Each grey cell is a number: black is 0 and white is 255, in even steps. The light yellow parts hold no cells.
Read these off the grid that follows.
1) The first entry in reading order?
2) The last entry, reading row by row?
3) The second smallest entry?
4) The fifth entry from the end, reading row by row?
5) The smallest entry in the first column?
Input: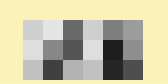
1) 207
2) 78
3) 38
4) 64
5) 193

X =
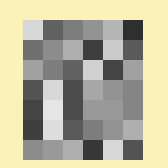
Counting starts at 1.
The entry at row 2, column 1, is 111
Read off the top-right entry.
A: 47
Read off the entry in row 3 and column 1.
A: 161
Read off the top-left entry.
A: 215
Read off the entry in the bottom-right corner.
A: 83
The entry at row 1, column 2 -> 97
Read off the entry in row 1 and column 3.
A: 125
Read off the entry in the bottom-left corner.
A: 140
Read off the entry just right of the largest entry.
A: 75
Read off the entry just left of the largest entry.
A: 68
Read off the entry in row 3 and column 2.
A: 125

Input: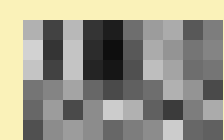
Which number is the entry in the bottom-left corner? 80
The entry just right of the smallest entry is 88
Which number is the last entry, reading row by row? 96
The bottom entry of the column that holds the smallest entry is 103
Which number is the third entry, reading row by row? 184
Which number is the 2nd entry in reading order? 66
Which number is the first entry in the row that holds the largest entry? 210
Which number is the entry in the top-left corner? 177
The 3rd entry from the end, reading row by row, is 204
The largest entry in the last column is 171
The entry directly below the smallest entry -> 22
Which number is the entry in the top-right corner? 125
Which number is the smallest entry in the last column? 74
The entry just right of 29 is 110
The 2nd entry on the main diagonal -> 52
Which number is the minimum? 14
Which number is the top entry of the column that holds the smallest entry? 29

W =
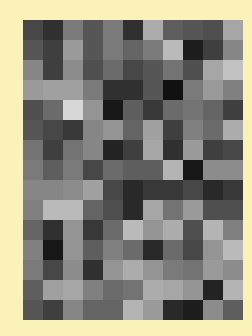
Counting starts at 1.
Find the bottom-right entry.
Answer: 94
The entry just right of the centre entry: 94
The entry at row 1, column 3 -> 122
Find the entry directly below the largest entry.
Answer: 56
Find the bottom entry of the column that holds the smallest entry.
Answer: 41
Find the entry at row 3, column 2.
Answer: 63
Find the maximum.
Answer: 215
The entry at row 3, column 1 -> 134
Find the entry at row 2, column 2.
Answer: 63
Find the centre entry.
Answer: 94
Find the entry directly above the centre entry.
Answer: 63
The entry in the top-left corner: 71
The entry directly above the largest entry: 160
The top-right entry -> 166
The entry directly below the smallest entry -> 107
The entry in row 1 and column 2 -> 48
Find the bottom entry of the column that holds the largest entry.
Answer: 134
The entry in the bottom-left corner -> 86
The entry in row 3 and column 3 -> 140

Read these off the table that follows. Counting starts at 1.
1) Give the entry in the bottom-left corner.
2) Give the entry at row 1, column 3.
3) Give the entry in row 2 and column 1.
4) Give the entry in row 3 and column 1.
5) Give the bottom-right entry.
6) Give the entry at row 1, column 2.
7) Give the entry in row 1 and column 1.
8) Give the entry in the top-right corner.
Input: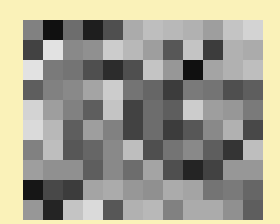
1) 151
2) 109
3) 66
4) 226
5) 94
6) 16
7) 129
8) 211

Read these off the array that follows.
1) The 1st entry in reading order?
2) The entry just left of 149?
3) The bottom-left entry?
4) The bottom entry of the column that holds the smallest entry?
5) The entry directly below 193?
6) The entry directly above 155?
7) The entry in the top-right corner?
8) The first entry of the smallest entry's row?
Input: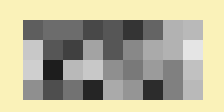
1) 94
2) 170
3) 143
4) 78
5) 185
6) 170
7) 185
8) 207

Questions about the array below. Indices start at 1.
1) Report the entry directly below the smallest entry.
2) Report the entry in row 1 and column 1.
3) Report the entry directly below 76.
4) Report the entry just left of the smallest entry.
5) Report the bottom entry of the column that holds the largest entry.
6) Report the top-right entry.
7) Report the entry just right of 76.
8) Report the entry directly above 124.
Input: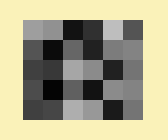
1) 70
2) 158
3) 64
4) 76
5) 26
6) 84
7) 4
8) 190

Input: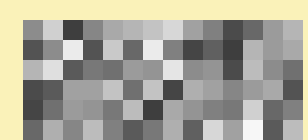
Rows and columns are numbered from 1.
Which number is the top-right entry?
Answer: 181
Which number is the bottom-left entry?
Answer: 104
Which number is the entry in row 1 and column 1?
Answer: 140
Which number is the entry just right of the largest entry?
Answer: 90
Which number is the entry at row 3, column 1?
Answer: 181
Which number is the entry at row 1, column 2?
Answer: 208
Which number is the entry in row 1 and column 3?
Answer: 62
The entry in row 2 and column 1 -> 83
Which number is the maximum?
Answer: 247
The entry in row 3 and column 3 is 90
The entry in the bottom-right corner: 188

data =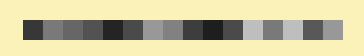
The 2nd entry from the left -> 121
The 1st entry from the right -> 152
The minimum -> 30
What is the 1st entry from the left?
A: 55

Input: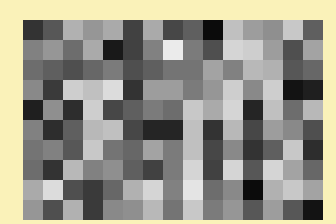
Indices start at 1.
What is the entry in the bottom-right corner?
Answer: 19
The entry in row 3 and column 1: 109
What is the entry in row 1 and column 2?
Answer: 87
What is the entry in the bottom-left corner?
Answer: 150
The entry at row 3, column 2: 95
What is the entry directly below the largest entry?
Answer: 116
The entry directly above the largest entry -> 71
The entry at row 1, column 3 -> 177
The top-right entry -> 95
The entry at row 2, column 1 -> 129
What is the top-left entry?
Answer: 51
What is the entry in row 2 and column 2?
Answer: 150
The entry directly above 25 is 170
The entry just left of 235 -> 129
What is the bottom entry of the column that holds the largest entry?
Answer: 116
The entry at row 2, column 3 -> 109

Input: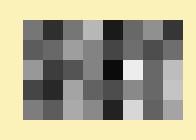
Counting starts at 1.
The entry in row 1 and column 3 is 118
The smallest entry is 11
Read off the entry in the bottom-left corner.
125
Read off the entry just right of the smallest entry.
237
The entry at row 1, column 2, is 47
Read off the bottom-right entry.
164
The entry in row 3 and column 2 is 61
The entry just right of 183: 26
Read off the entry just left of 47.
118
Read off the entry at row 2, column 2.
104
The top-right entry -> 54
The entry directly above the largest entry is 110
